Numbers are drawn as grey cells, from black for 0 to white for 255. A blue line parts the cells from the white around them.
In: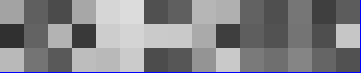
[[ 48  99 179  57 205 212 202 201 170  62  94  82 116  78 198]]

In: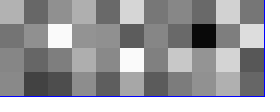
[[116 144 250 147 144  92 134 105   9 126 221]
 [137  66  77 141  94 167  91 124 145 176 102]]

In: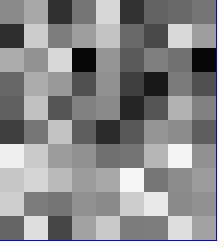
[[ 45 203 125 158 196 105  73 217 158]
 [103 172 153  80 145  63  24 122  80]
 [ 63 119 195  94  43  88 149 140  94]
 [198 214 186 155 168 247 118 140 155]
 [101 221  70 163 201 124 125 221 163]]

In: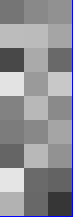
[[188 187 165]
 [227 154 200]
 [124 136 165]
 [229 106  99]]

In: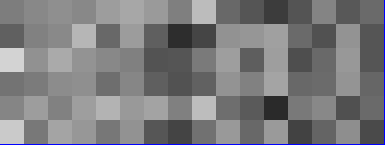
[[ 96 129 137 182 104 156  95  45  69 146 150 160 106  81 147  85]
 [115 123 140 143 110 134  95  82  97 147 129 164 104 107 148 102]
 [202 120 164 151 119 146  86  68 113 153 104 154  66 100 142  74]]

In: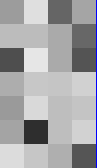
[[188 188 170 103]
 [173 199 197 209]
 [164  46 190 210]]
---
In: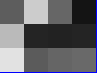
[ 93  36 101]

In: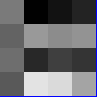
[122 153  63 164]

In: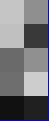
[197  57]

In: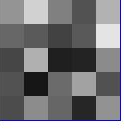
[148  90  31 162 146]

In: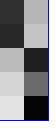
[ 49 197]

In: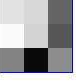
[226 211 141]

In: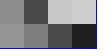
[141 127]

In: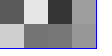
[ 90 116]
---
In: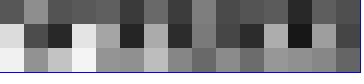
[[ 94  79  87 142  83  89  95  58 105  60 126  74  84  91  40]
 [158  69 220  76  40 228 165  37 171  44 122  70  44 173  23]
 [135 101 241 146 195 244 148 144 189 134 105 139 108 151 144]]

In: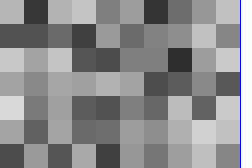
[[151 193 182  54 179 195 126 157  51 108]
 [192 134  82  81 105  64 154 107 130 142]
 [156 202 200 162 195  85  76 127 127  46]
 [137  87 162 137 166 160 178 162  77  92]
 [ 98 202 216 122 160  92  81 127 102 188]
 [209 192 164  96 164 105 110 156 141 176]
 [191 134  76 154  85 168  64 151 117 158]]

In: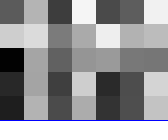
[[ 93 241  91 180  61 245  74]
 [178 188 206 219 123 170 238]
 [120 118   2 165  97 149 154]
 [ 77 212  40 164  63 206  42]
 [ 78 195  30 179  75 172  51]]

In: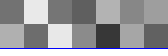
[[135 158 114 233 117  95 179]
 [166  97 176 109 232 139  55]]

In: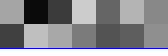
[[180 136 165  10  59 204 101]
 [ 94 143  64 191 168 123  83]]

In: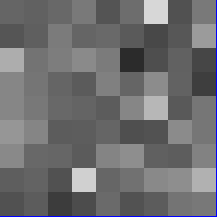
[[ 81 121 101  97 104 121  84 109 215]
 [ 87 155  85  95 123 101 105  90  72]
 [ 97  70 173 115 125 138 123  43  78]
 [ 98  62 134 117 101  91 128 101 140]
 [ 89 118 134 120 104 100  92 134 183]
 [139 118 150 133  92  93 101  79  82]
 [ 93 130 137 104 102  91 132 142  96]
 [142 177  94  99  81 208 102 113 137]
 [116 120  81  92  60  76 106  82  92]]

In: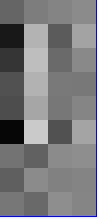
[[132 139 101 125]
 [ 91 163  24 179]
 [106 137  53 190]
 [121 120  81 178]
 [119 133  77 166]
 [ 81 164   6 202]
 [139 142 115  97]
 [129 132  95 139]
 [142 133 119 105]]
